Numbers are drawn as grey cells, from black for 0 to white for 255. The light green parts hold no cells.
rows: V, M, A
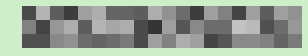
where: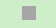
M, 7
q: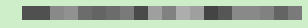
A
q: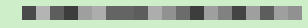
V
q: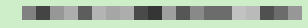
M

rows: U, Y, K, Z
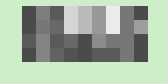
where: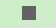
Z, 3
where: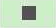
Z, 4
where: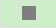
U, 2
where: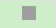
Y, 9
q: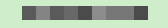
K
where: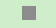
K, 6

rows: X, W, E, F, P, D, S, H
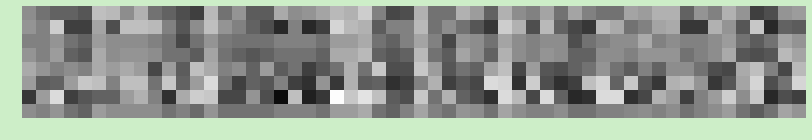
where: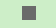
H, 13
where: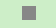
H, 44
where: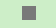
E, 15

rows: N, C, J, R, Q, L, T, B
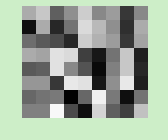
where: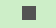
Q, 5
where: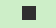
C, 8
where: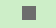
J, 1
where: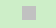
B, 9
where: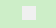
T, 6
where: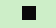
Q, 6
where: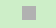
J, 6

